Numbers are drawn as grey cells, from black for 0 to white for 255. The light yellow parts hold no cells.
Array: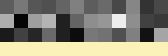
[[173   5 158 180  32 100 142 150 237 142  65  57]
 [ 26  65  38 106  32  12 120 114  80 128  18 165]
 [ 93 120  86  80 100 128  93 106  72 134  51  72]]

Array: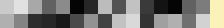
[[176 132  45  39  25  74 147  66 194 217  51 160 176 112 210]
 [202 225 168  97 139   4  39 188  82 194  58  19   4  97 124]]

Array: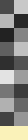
[[184  40]
 [118  60]
 [ 47  82]
 [177 103]
 [ 34 132]
 [ 66 150]
 [227 157]
 [ 96 192]
 [ 74 200]]

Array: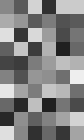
[[104  40 191  32 117  74]
 [223  54 217 156  74 117]
 [ 68  60 124 156 191 178]
 [130  82 150 143 111 238]
 [136  90 211  48 203 203]
 [223 136  48 104  54 164]
 [ 40 143  96 130 164 211]
 [171 150  90 124  82  90]
 [230 164 124 197 184 111]
 [ 96 197  60 178  32 104]]

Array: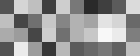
[[191  70 112 199 133 178 164 227 213 105]
 [171 156  70 206 112 178 199 248 235 126]
 [ 83 213 191  63 206 120  42  63  91 219]
 [ 83 235 156  55 184  91 105 120  97 191]]

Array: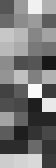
[[ 92  30  51  72]
 [ 44  44 106  51]
 [ 78  72  30 233]
 [140  78  85  23]
 [ 66  92 249  58]
 [163 100  37  37]
 [106 140 155  92]
 [ 85 155 241 177]
 [185 171 121 114]
 [199 185 134 163]
 [148 192 128 177]
 [205 211 217  58]]

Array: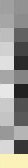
[[231  33]
 [224  41]
 [216  54]
 [209  67]
 [202  81]
 [196  89]
 [189  97]
 [166 132]
 [166 140]
 [160 146]
 [152 181]]
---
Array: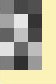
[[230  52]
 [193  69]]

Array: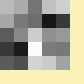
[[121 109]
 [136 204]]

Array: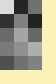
[[129  34]
 [165 103]]

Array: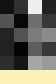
[[  8 111]
 [ 83 124]]

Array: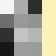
[[152 147]
 [195 181]]

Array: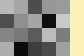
[[143 165]
 [121  91]]

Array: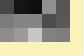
[[133 133]
 [154 198]]

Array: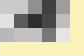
[[ 91  47]
 [194 194]]
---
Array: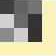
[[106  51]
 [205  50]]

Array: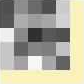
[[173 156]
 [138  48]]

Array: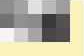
[[144 138]
 [209 165]]

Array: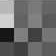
[[100 129]
 [127  64]]

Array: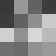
[[ 99 143]
 [144 215]]

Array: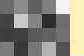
[[202 132]
 [ 64  90]]

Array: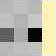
[[178 198]
 [170   5]]
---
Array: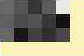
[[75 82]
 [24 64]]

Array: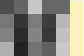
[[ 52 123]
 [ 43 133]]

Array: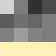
[[112 102]
 [156 130]]

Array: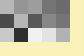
[[182  88]
 [ 47 241]]

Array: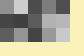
[[ 64  92]
 [148  68]]

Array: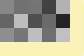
[[189  79]
 [118 190]]
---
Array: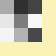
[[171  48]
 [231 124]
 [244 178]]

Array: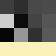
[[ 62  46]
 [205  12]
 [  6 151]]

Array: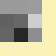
[[154 154]
 [ 97 103]
 [101  38]]

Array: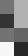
[[116 177]
 [ 52 178]
 [114 100]]

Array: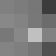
[[128 124]
 [136 131]
 [120 136]]

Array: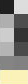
[[ 32 221]
 [175  78]
 [205  51]]

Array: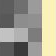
[[ 93 111]
 [ 88 141]
 [194 178]]

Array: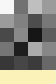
[[247 114]
 [156 129]
 [ 73 137]]
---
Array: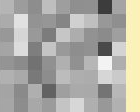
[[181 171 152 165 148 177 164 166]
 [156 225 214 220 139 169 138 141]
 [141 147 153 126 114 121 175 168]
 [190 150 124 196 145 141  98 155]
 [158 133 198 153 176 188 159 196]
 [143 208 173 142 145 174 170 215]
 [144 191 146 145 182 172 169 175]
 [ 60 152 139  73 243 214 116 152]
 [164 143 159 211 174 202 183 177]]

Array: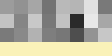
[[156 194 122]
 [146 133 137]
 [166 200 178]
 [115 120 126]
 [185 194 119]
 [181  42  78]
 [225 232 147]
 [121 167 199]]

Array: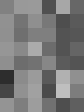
[[129 145 144 150 143  45  69 148]
 [153 116 111 137 109 139 145 126]
 [154 143 127 171 114 155 161 157]
 [ 80 120 127 108 135  90  75 113]
 [167  78  83  83  91 177 191  78]
 [103  90  86 101  84 144 125  95]]

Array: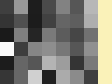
[[ 63  52  26 250  28  54]
 [152  80 127  61 102 102]
 [ 29  28  37 134  86 208]
 [ 74  65 122 142 180  32]
 [130 101  92 119 157 171]
 [ 86  94  70  86  52 139]
 [183 174 113 144 121  63]]

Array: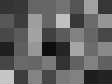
[[ 52  87  72  31  69 198]
 [ 55  61  90  95 105  62]
 [101 158 162 151 102 131]
 [102 102  65  14 122  71]
 [114 192  91  37  51 121]
 [ 84  54 129 165  98 129]
 [161 107 101 108 129  29]
 [ 54 149  71 137  97  35]]

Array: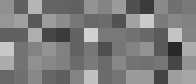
[[144 150  96 199 172 103]
 [ 96 160  97 115 115 112]
 [181  88 174 131 144 135]
 [100 156  70 147 135 102]
 [ 99 140  59 129 128  95]
 [ 97 119  98  98 108 131]
 [147 105 209 119 123 192]
 [132 108 120  79 107 108]
 [155  82 120 118 135 117]
 [ 80 162 113 131 115 155]
 [ 58 201 104 146 113 154]
 [138 123  90  89 118  68]
 [112 135 196  40  70 158]
 [121 130 132 172 147 165]]

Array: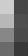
[[205 183 135 106]
 [ 70  78  74  56]]

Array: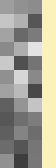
[[158 197 163 138 201 144 162  96  87  95 108 145]
 [145 177 105 174  80 214 186 148 111 132  85  61]
 [140  86 123 227 116 137  72 196 125 109 118 119]]
